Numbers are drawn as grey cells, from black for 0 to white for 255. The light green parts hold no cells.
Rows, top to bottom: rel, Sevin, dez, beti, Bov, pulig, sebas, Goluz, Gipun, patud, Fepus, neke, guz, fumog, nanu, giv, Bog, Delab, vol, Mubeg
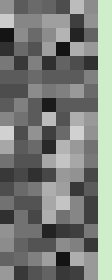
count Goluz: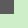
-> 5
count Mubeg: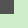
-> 1
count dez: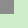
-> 2
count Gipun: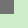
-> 1
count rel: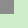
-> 1
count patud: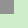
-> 2
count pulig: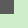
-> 5

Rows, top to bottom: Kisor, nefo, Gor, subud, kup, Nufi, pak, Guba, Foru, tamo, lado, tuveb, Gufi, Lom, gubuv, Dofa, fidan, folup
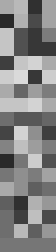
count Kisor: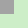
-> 1
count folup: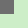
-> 0

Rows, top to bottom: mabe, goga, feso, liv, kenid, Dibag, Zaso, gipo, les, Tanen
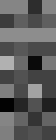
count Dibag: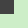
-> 3
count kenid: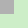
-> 1
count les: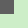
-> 0
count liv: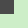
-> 3
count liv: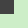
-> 0
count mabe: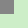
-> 3
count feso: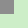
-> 4

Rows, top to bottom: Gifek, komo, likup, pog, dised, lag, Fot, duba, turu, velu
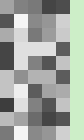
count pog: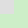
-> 3
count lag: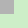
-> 2

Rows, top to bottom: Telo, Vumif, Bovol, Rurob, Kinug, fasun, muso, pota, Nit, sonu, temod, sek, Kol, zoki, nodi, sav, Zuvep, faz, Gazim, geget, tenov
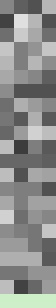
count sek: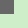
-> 3
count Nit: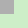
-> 1
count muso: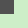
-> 3
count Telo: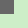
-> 0
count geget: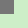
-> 2
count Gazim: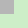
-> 0

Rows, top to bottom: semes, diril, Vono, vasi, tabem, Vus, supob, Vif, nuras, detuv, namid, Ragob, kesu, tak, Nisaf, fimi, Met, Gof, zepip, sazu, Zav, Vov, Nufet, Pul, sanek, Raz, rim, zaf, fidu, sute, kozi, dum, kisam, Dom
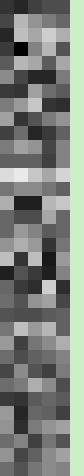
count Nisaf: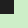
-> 2
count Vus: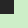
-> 2
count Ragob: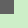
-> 3
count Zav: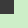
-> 1

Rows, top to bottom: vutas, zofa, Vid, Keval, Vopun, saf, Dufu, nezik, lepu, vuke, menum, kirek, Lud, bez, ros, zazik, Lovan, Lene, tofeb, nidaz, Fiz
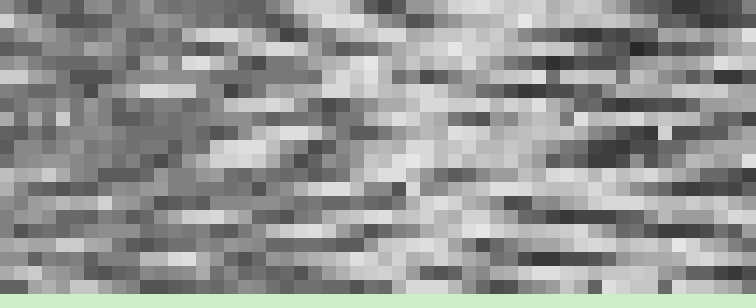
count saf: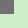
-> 7
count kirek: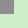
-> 4
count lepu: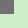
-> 4
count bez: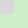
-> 3
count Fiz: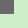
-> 6

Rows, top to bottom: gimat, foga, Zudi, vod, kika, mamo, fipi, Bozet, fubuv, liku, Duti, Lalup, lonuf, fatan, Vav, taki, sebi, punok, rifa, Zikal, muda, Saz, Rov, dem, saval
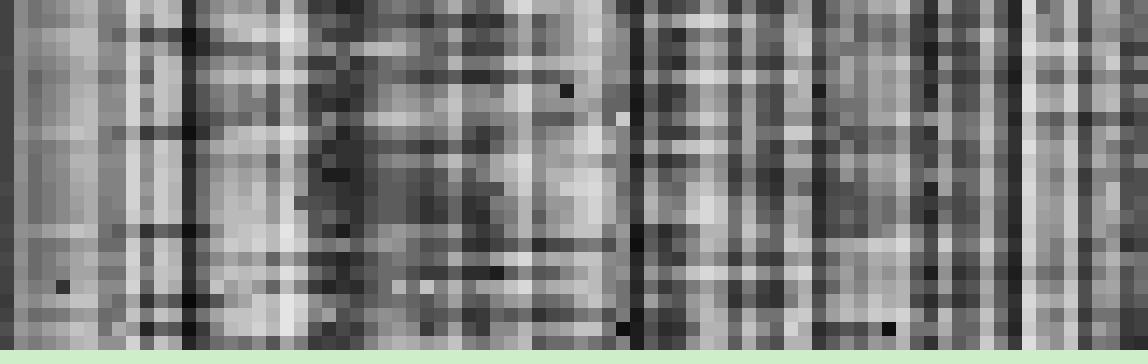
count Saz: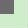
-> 3
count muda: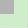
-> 6
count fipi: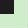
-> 3
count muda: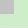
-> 6
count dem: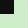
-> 3
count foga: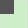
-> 3
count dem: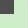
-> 3

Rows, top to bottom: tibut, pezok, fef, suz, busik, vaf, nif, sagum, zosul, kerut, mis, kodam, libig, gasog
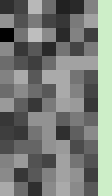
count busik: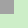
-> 3
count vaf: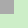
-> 3

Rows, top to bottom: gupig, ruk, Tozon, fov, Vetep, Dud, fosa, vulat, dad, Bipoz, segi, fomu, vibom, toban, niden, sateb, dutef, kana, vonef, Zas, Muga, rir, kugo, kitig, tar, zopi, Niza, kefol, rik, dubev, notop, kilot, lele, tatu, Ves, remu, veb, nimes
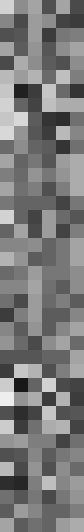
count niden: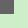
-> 3
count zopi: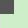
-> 3

